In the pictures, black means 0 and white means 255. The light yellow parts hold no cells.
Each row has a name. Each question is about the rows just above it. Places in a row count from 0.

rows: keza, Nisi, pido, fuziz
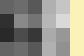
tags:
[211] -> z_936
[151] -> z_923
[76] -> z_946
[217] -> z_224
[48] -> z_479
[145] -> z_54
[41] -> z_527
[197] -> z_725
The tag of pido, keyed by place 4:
z_923
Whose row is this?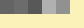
fuziz
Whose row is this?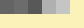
keza
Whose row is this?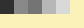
Nisi

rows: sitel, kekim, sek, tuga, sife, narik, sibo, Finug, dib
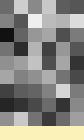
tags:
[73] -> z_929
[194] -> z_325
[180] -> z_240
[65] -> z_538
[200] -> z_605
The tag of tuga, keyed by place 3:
z_538
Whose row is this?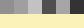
sife
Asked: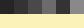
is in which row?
Finug
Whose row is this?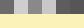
sitel

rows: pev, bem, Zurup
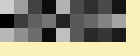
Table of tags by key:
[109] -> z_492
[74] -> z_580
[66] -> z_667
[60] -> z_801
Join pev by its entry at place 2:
z_667
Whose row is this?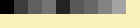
bem
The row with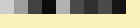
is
pev

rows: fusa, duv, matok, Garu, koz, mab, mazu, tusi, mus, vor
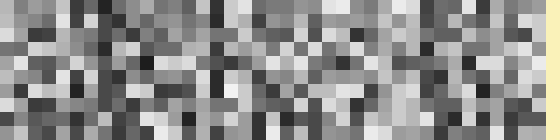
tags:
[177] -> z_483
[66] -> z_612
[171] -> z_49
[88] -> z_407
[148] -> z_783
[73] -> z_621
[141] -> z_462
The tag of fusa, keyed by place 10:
z_49
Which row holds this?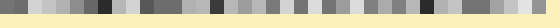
Garu

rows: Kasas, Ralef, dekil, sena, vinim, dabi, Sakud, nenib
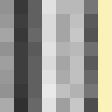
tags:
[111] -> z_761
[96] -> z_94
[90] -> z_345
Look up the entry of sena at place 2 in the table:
z_345
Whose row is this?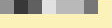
Kasas

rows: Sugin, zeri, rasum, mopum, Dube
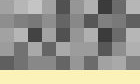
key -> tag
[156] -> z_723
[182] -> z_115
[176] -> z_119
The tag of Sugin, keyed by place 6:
z_119
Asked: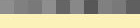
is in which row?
zeri
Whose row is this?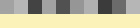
rasum
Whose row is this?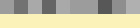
mopum

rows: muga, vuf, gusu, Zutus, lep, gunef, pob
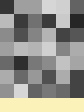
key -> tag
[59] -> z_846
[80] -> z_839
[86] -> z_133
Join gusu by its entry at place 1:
z_839
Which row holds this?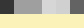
muga
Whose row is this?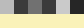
vuf
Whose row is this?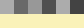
gunef
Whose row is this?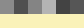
gusu
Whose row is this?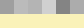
Zutus
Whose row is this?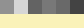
pob

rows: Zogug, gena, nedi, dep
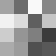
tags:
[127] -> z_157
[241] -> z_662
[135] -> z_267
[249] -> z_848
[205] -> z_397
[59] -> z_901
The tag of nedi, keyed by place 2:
z_157
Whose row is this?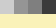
nedi
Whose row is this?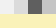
gena
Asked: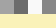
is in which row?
Zogug

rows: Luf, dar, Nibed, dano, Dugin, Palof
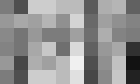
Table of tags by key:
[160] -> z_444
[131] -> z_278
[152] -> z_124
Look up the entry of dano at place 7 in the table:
z_124
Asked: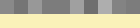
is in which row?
Nibed
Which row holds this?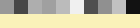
Dugin
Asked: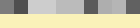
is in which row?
Luf
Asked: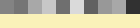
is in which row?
dano

